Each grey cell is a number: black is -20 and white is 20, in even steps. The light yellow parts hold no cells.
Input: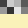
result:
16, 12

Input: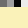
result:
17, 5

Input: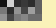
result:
13, 5

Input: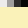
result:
17, 5

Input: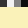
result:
18, 0

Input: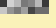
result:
13, 11
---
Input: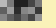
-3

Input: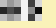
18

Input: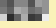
-11

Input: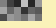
-2

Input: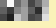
-9

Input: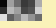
9

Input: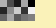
-6

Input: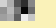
-5

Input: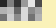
14
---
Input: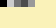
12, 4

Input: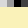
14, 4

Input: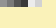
17, 13

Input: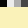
17, 7

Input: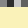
11, 1

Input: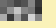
13, 11

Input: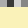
13, 7
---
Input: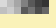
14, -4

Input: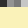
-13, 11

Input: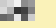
12, 12

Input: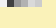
18, 12

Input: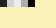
-15, -19

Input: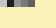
11, -5

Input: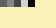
-5, -19

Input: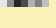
16, 10

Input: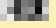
15, 5
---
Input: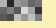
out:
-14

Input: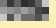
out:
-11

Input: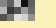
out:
-5

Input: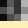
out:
-6

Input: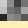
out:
2

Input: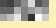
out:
-10

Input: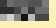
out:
-3
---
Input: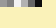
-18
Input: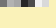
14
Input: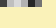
-2
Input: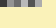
7
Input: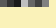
0
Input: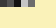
-3
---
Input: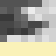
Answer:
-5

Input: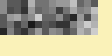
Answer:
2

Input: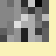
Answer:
1

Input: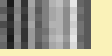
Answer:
-6

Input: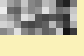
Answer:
17

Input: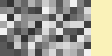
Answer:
2

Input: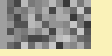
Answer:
5

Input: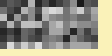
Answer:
-2

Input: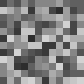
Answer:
11
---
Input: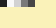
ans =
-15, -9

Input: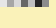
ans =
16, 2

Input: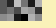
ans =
-6, 2

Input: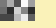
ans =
-1, -5

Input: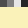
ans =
-8, -14

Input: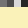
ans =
-2, -14

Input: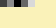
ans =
-10, 14

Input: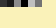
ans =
-12, -2
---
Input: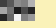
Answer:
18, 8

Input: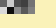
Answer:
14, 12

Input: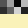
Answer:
13, 9

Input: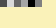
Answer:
14, 6

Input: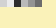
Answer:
17, 13

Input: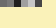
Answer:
11, 5

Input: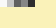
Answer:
19, 11

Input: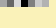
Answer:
14, 12
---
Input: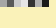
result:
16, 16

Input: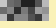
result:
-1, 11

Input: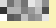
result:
0, 20

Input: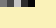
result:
11, 11

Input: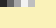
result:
6, 18

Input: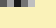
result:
-16, 10
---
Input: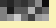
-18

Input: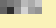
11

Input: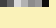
-18

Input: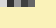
-4

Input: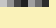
-13

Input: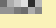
9

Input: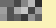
-13

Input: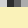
7
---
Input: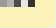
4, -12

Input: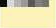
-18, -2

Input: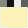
1, -5

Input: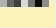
8, 2

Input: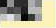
-17, 5

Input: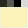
-14, 14

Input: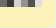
-3, 15

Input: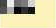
-9, -17
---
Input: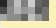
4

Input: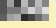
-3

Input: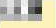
5

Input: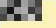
11

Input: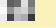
7

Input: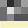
-7
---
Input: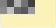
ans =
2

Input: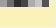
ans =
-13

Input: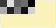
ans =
7

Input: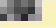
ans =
4

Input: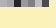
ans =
-14

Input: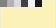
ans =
8

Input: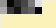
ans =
-11
